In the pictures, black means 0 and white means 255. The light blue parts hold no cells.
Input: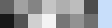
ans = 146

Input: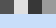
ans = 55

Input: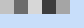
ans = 61

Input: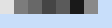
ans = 25

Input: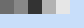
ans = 178

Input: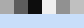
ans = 145
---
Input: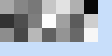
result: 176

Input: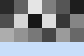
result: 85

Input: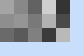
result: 207

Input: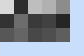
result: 177

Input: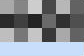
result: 183

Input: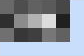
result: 90

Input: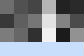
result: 34
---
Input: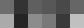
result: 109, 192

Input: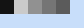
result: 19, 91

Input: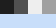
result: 30, 160

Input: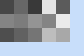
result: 71, 168

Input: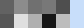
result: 98, 189

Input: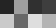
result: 36, 180
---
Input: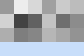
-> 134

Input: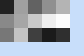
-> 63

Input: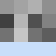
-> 114

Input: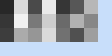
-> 150

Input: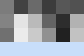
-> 202

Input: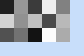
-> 19
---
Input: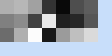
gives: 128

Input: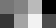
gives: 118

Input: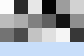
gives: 187

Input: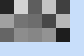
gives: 161

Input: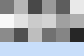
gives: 248

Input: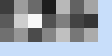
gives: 90

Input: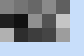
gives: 32
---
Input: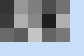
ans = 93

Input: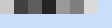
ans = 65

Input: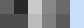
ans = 77

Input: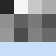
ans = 76

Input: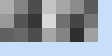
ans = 104

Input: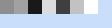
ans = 161

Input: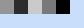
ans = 44
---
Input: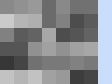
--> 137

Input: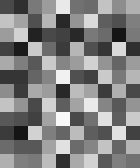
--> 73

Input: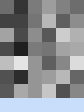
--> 109

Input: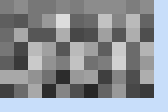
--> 125

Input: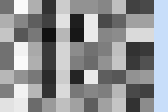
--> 113

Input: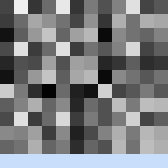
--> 68

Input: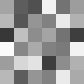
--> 164

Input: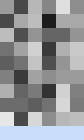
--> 155

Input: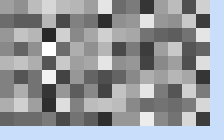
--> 159
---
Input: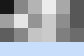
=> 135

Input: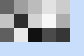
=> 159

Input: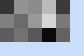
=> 147

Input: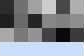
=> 113

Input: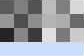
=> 127

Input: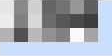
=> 137

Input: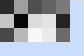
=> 159

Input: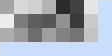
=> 216

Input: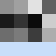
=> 160

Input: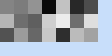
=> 124
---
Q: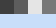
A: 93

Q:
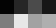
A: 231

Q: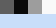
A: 9

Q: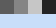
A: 133

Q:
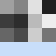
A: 74

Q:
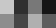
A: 70

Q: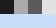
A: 171

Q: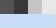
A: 56

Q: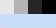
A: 180
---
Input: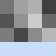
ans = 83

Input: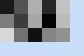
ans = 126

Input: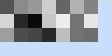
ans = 214

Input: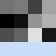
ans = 0

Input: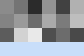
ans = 131

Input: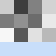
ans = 123
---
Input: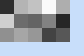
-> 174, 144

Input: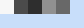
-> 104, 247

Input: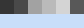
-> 88, 53

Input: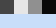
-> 9, 69

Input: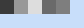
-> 126, 58

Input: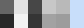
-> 185, 40
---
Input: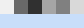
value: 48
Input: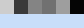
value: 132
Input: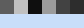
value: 15
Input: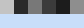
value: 120
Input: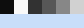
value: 50
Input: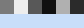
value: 88
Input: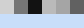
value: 18
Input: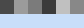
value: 123
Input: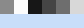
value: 23
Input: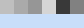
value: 150
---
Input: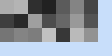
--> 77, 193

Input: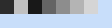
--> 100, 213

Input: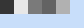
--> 122, 231

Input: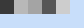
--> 164, 205

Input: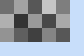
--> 154, 197

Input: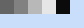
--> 184, 230

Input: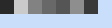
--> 104, 202

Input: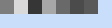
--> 167, 217

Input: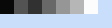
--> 104, 252
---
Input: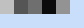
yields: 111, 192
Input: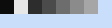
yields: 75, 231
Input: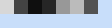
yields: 38, 215
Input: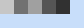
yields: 160, 198
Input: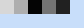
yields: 4, 215
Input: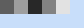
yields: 40, 226
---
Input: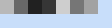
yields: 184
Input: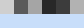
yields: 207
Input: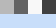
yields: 184
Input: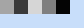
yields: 165
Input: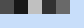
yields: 76
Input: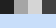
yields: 32
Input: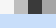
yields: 246
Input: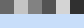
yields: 103
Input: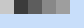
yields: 200
